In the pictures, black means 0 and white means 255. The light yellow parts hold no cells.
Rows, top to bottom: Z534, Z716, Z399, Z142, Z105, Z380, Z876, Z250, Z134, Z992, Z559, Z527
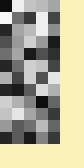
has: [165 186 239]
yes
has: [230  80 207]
no
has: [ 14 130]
no
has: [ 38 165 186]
yes
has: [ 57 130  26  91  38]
no
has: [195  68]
yes
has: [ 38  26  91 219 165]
no

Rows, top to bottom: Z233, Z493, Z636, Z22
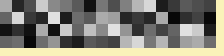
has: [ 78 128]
yes
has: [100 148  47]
no

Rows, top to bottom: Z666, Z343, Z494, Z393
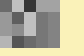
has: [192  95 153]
no
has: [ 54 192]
no
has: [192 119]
yes
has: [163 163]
yes
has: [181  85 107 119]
yes
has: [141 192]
yes
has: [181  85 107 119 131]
yes

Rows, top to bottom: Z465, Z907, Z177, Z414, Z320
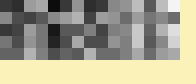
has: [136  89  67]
no
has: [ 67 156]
yes
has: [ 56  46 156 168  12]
yes

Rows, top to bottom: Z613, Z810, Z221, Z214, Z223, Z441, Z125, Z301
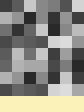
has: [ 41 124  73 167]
no
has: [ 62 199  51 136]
no
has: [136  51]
yes

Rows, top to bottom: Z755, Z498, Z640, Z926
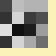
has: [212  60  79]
yes
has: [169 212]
no
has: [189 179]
yes
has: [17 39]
no
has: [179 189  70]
no
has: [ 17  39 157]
no
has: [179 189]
no

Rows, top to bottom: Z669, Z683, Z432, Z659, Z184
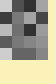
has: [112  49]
yes
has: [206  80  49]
yes
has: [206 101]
yes
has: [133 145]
yes
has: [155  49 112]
no
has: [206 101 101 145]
no
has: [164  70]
yes

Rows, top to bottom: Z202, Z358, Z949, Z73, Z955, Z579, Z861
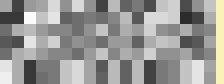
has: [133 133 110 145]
yes
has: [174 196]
yes
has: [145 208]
no
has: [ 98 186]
yes
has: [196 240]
no

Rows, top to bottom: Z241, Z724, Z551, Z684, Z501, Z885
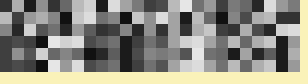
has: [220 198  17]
no
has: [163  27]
yes

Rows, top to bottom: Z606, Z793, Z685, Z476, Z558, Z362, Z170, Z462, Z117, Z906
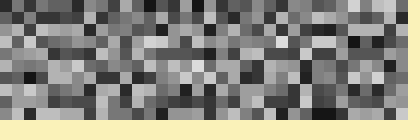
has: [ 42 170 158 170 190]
no
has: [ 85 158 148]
no

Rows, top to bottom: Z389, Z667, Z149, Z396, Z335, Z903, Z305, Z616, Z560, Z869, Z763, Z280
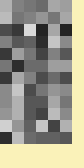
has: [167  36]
yes
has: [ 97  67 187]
no
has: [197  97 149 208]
no

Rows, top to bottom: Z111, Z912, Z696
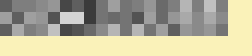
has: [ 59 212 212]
no
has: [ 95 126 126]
yes

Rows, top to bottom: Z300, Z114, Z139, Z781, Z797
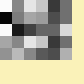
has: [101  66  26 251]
no
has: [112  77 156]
no
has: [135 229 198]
yes
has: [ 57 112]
yes

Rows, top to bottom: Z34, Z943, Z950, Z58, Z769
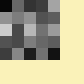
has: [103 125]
no
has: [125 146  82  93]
yes
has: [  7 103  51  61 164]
yes
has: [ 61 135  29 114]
yes
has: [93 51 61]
no
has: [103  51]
yes
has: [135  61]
no

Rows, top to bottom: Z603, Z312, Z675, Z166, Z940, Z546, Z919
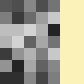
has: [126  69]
no
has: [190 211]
yes
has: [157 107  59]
no
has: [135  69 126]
yes
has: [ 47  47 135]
yes

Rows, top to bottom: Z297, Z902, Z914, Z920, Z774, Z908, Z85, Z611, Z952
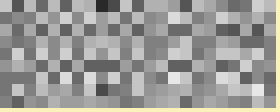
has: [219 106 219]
yes
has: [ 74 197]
yes
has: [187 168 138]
yes
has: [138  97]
no
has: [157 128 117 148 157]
no

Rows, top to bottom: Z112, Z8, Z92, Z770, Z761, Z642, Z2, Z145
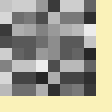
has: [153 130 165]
no
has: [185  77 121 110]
no
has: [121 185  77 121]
no
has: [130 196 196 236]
yes
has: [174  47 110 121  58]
yes

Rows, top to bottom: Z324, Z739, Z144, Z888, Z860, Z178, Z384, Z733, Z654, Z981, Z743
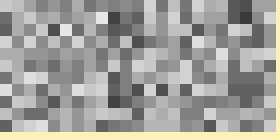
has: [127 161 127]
yes
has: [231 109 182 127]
yes

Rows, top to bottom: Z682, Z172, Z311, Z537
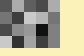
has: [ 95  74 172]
yes
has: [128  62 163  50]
no
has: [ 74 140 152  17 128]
yes
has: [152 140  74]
no
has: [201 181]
yes

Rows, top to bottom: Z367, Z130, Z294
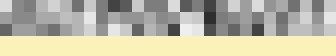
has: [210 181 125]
no
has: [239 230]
yes
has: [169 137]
yes
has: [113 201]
yes

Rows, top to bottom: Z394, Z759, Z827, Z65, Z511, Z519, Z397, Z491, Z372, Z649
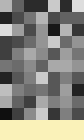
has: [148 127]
no
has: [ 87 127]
yes
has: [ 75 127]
no
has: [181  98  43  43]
yes
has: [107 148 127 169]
no

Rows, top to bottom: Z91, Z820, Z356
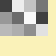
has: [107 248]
yes
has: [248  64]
yes
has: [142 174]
no
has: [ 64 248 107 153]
no
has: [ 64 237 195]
yes

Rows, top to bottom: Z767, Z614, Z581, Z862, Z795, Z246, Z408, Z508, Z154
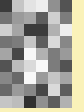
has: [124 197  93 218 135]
yes
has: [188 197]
no
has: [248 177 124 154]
yes
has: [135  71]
yes
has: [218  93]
yes
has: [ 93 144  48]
no
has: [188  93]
no

